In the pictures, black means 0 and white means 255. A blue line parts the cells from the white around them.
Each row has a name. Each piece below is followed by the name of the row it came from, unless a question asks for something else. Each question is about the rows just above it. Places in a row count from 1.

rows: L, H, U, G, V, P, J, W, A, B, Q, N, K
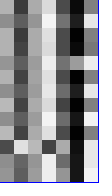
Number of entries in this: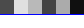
6
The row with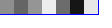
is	N
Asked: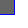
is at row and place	N, 2
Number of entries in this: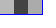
3
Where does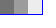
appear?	V
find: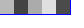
B

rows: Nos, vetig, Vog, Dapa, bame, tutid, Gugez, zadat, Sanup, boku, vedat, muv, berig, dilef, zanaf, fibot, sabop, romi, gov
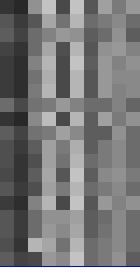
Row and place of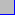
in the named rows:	Sanup, 4
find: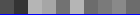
romi
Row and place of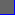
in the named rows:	zadat, 10

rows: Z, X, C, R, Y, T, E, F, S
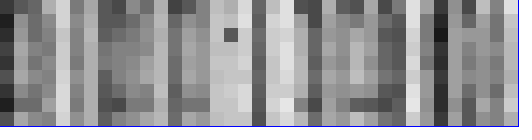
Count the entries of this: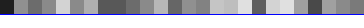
26
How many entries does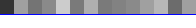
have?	14
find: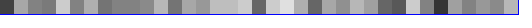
R
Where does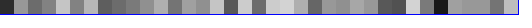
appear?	C

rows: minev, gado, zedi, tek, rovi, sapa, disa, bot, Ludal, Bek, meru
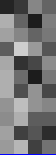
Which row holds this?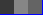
minev
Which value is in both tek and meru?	[154]
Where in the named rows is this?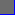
sapa, 2
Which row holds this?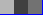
meru

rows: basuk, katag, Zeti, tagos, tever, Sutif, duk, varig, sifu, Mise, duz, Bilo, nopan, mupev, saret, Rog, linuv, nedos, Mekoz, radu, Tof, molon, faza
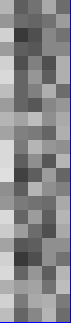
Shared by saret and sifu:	[169]
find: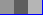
radu
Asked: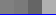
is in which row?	Mise
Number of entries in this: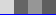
4

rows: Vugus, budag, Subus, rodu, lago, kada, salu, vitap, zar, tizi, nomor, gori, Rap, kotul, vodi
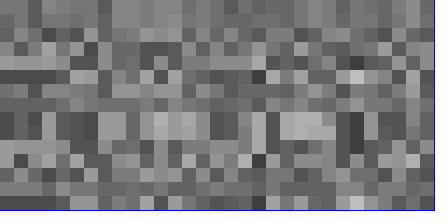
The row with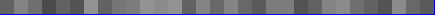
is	Subus
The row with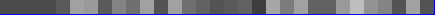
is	kada

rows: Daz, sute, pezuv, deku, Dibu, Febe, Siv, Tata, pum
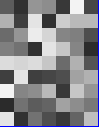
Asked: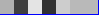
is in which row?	sute
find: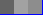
Tata
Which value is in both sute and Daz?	[49]
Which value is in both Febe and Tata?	[162]
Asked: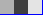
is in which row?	sute
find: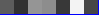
Daz

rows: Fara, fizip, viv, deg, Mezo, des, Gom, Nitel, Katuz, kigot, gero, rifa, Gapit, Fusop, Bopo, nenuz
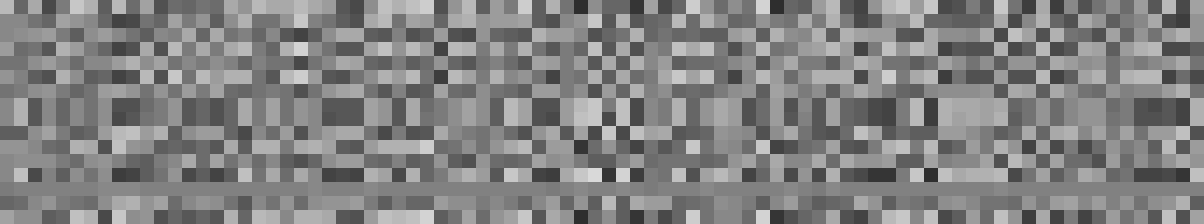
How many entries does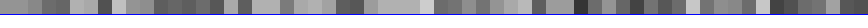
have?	62
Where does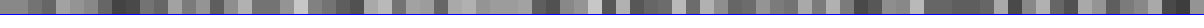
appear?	fizip

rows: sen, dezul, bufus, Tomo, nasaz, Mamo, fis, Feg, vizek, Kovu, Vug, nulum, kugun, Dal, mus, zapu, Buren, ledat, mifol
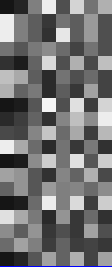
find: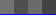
Mamo
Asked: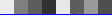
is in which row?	bufus
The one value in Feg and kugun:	[86]
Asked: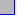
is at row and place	Kovu, 8

